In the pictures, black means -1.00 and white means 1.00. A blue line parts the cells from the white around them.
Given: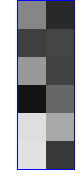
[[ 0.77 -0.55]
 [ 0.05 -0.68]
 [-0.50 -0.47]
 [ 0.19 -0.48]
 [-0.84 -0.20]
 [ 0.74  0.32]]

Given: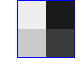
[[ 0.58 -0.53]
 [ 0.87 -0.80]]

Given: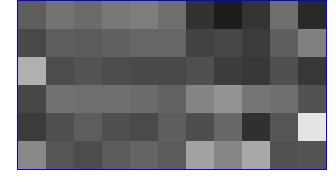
[[ 0.07 -0.33 -0.40 -0.29 -0.21 -0.29  0.27  0.06  0.32 -0.36 -0.34]
 [-0.26 -0.10 -0.16 -0.06 -0.02 -0.14 -0.61 -0.77 -0.59 -0.13 -0.68]
 [-0.43 -0.26 -0.29 -0.24 -0.20 -0.20 -0.48 -0.44 -0.54 -0.26  0.00]
 [ 0.38 -0.40 -0.35 -0.40 -0.43 -0.43 -0.37 -0.53 -0.56 -0.38 -0.57]
 [-0.45 -0.11 -0.14 -0.13 -0.16 -0.23  0.04  0.15 -0.08 -0.12 -0.36]
 [-0.54 -0.38 -0.27 -0.38 -0.42 -0.26 -0.39 -0.19 -0.62 -0.33  0.79]]

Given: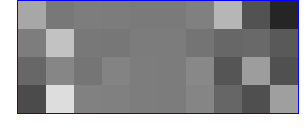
[[-0.41  0.73  0.01  0.00 -0.02 -0.03  0.04 -0.20 -0.38  0.25]
 [ 0.31 -0.06 -0.02 -0.03 -0.04 -0.04  0.00  0.43 -0.36 -0.71]
 [-0.02  0.52 -0.06 -0.07 -0.03 -0.03 -0.09 -0.19 -0.18 -0.30]
 [-0.19  0.05 -0.08  0.03 -0.02 -0.03  0.07 -0.33  0.23 -0.37]]

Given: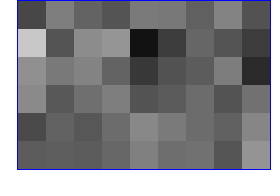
[[-0.28 -0.26 -0.28 -0.19  0.00 -0.14 -0.11 -0.33  0.16]
 [-0.44 -0.01 -0.22 -0.34 -0.04 -0.06 -0.25  0.03 -0.36]
 [ 0.57 -0.34  0.10  0.17 -0.86 -0.53 -0.20 -0.34 -0.53]
 [ 0.13 -0.05  0.03 -0.22 -0.56 -0.36 -0.28 -0.02 -0.67]
 [ 0.08 -0.31 -0.13 -0.01 -0.35 -0.29 -0.15 -0.35 -0.11]
 [-0.42 -0.23 -0.32 -0.15  0.07 -0.04 -0.15 -0.24  0.05]]

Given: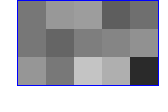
[[ 0.18 -0.06  0.54  0.37 -0.67]
 [-0.07  0.19  0.23 -0.26 -0.13]
 [-0.07 -0.21 -0.01  0.04  0.14]]

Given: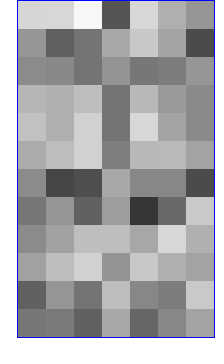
[[-0.07 -0.04 -0.24  0.32 -0.20  0.06  0.28]
 [ 0.68  0.69  0.94 -0.34  0.69  0.37  0.18]
 [ 0.18 -0.25 -0.09  0.32  0.57  0.29 -0.41]
 [ 0.09  0.07 -0.09  0.15 -0.07 -0.02  0.18]
 [ 0.43  0.38  0.49 -0.09  0.44  0.21  0.08]
 [ 0.51  0.38  0.64 -0.09  0.69  0.29  0.08]
 [ 0.34  0.48  0.64 -0.01  0.44  0.45  0.28]
 [ 0.09 -0.45 -0.39  0.32  0.06  0.06 -0.41]
 [-0.07  0.17 -0.24  0.23 -0.58 -0.18  0.58]
 [ 0.09  0.27  0.49  0.48  0.31  0.69  0.38]
 [ 0.26  0.48  0.64  0.15  0.57  0.37  0.28]
 [-0.24  0.17 -0.09  0.48  0.06 -0.02  0.58]]
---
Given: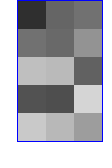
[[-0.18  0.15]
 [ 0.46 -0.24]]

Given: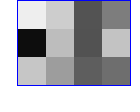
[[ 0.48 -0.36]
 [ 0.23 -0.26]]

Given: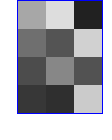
[[-0.34  0.64]
 [ 0.06 -0.36]]

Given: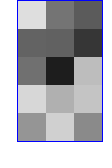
[[-0.24 -0.58]
 [-0.77  0.48]]

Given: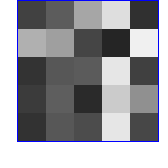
[[ 0.25 -0.46]
 [-0.32 -0.29]]

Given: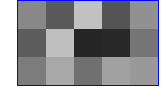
[[ 0.50 -0.71]
 [ 0.32 -0.12]]

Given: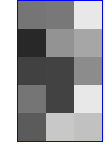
[[ 0.15  0.30]
 [-0.48  0.10]]
